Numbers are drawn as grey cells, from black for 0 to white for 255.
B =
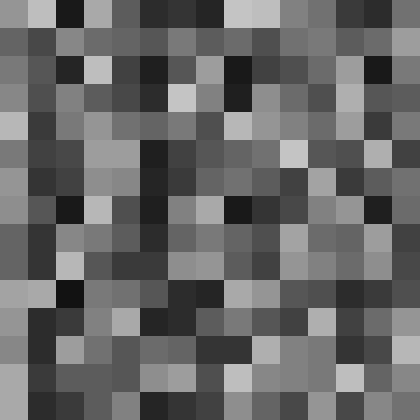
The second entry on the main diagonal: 72
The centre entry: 169
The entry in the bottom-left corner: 169
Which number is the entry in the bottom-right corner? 113
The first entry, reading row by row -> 149
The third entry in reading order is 25
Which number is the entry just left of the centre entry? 129
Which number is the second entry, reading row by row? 190
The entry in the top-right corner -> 113
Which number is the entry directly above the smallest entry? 183
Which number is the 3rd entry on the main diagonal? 37
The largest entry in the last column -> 183
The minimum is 18
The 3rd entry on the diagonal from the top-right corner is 157
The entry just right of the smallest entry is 121
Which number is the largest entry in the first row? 196
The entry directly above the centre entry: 100
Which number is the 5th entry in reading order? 92
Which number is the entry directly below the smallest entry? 58
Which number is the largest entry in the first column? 183
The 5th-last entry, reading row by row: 72
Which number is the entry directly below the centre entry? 121

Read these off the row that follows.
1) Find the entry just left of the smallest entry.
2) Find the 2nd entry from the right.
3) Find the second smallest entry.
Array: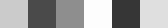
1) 253
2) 54
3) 74

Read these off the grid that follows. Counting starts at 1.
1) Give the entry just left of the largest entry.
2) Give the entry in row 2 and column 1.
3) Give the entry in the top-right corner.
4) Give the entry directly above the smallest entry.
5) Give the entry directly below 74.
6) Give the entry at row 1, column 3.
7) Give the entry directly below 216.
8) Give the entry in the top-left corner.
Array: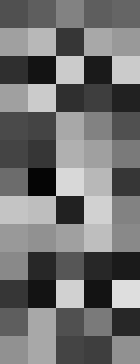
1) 19
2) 160
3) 101
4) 54
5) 68
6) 130
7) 33
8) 80

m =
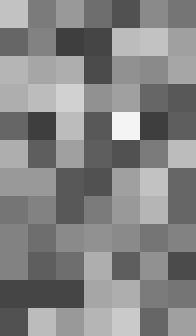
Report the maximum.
244
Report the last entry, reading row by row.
160
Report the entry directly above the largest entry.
160
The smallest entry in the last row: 81
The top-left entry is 194
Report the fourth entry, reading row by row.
110
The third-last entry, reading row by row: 202
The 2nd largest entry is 209
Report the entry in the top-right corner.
117
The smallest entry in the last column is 75
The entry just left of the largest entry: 88
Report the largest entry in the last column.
188
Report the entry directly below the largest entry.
81
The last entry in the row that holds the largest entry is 94
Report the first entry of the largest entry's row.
102

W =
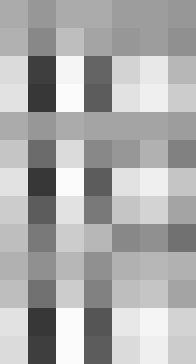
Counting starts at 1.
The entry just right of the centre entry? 226
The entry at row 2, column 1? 177
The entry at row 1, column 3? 171
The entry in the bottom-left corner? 219
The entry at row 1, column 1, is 171
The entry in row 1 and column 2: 151
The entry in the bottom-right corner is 204
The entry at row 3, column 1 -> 219
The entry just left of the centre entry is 251
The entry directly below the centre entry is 121
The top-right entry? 151
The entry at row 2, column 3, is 190
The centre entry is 92

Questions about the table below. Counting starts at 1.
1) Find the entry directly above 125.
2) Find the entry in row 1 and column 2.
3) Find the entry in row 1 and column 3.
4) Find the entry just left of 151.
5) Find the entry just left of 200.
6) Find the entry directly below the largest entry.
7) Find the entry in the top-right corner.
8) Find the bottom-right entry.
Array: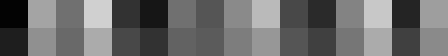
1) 138
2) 164
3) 112
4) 125
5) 131
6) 171
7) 158
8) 138

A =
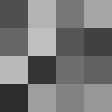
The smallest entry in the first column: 44
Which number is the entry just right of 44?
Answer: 158
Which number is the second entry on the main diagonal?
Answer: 192
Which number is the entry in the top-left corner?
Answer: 79
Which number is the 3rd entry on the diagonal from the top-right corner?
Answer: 52

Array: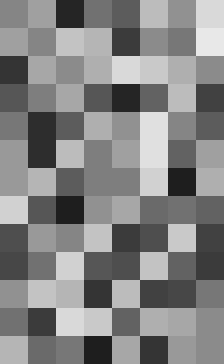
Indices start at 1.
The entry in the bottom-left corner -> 181
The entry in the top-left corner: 133
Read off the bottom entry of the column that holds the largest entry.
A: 139
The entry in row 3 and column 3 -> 139
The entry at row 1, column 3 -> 37
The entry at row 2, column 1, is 160
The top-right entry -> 217
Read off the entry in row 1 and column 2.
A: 160
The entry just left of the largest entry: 119
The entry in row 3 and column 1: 52

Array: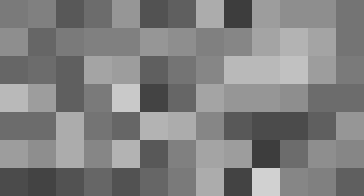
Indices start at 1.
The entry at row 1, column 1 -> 122
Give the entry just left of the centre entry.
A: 67
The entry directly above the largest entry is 61
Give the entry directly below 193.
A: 142
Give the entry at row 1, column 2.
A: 128
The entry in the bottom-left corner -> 75
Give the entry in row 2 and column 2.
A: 102
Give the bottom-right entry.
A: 95
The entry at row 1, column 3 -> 88
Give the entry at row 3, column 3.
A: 95
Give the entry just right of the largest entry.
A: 134
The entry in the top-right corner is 116
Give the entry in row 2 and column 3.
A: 122
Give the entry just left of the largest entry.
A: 67
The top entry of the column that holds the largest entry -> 157
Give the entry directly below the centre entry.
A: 172
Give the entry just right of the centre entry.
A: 164
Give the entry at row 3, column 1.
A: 102
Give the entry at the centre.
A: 102
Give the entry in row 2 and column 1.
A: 142
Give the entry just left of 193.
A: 185

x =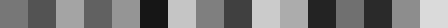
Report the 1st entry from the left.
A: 119
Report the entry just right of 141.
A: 218
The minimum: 22
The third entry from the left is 164
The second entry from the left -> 83
